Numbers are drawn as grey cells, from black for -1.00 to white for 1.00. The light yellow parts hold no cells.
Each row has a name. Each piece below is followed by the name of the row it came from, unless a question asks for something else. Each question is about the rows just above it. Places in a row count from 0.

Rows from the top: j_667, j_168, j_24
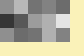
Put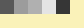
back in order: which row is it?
j_168
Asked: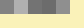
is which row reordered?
j_24
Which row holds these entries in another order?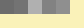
j_24
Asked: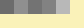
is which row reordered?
j_667
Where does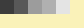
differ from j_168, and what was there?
0, [-0.58]
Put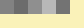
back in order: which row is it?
j_667

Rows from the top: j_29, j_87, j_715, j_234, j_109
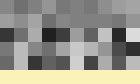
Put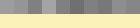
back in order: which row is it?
j_87
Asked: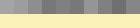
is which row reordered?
j_29

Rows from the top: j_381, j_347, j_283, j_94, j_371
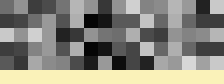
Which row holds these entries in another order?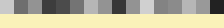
j_381
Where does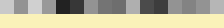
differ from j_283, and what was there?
14, [0.09]

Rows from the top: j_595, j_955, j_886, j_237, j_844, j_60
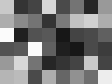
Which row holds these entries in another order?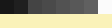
j_886
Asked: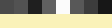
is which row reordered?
j_237
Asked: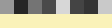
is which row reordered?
j_595
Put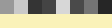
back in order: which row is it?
j_595
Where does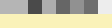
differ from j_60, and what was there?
1, [0.47]
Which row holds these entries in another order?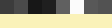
j_237

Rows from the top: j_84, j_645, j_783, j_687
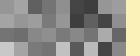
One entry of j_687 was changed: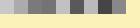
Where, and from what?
1, [0.29]
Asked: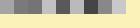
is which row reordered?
j_687
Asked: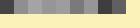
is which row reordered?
j_645
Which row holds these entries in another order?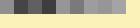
j_645
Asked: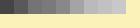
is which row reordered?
j_687

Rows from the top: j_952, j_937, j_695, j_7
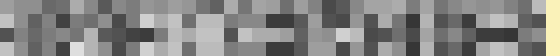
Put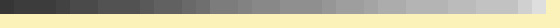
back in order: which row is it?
j_7
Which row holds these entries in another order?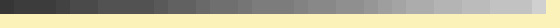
j_937

